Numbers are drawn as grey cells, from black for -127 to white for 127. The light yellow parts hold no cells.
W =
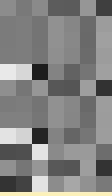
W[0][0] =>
13
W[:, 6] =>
[-63, 28, 31, 27, 31, -78, 29, 27, 29, -18, -76, -6]
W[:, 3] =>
[-35, 16, 17, 15, 3, -40, 17, 16, 3, 9, -39, 13]
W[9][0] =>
-50
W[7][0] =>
0
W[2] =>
[-4, -2, -11, 17, 8, -22, 31]
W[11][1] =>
-61
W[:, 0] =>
[13, -4, -4, -3, 105, 15, -4, 0, 99, -50, 16, -76]
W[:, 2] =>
[10, -11, -11, -10, -98, 22, -11, -8, -91, 99, 22, 98]
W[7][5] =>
-18
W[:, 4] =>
[-36, 6, 8, 6, -29, -42, 7, 6, -27, 26, -41, 39]
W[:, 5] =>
[22, -21, -22, -20, -10, 30, -22, -18, -8, 26, 30, 16]
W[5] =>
[15, -9, 22, -40, -42, 30, -78]
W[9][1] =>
-48
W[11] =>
[-76, -61, 98, 13, 39, 16, -6]

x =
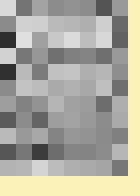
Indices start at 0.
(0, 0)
89
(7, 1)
13
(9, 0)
-41
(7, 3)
29
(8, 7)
0
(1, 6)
78
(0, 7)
25
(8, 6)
11
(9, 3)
-18
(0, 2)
35
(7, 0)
-36
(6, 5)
28
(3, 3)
-14
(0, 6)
-43
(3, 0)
82
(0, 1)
-11
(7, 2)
-27
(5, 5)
41
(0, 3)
13
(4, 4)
69
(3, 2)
23
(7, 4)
35
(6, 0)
29
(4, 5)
48
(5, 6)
63

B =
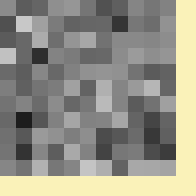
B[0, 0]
11
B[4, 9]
-36
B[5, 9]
54
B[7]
[-23, -98, -41, 1, 38, 2, 4, 38, -27, -58, -27]
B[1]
[-47, 72, 32, -4, -29, -25, -24, -74, -8, -18, 18]
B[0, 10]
2
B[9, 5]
2
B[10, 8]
40
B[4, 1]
-34
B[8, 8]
-20
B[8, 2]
26
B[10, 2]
49
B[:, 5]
[-10, -25, 39, -25, 17, -28, -8, 2, 14, 2, 68]
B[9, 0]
-11
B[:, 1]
[-35, 72, -23, -23, -34, -31, 3, -98, -39, -76, -12]
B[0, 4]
22
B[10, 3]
-8
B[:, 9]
[-9, -18, 6, 14, -36, 54, -13, -58, -71, -51, 39]
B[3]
[65, -23, -81, 3, -4, -25, -23, 12, 27, 14, 21]
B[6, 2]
-20
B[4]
[-21, -34, 7, -23, 1, 17, 20, 17, -12, -36, -29]
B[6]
[-12, 3, -20, 12, -24, -8, 58, 4, -36, -13, 32]
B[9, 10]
-67
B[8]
[-15, -39, 26, 17, -1, 14, -51, -40, -20, -71, -31]
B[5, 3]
-3
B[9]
[-11, -76, 6, -34, 41, 2, -60, -8, -4, -51, -67]

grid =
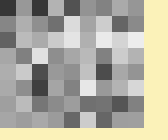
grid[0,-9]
-73
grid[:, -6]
[51, -15, 75, 14, 25, 37, 11, 27]
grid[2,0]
-29
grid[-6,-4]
48
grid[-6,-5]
100
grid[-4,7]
40
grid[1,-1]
10
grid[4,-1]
20
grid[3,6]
1
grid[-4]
[46, 74, -50, 25, 16, 65, -51, 40, 20]
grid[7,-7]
41
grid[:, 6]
[2, 77, 106, 1, -51, 25, -12, -25]
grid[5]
[42, 14, -64, 37, 2, 103, 25, 51, 87]
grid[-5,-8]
0
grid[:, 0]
[-73, 6, -29, 39, 46, 42, 31, 38]
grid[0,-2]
42
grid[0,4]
-45
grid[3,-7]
96
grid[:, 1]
[24, 47, 59, 0, 74, 14, 59, 29]
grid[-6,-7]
43
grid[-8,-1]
22
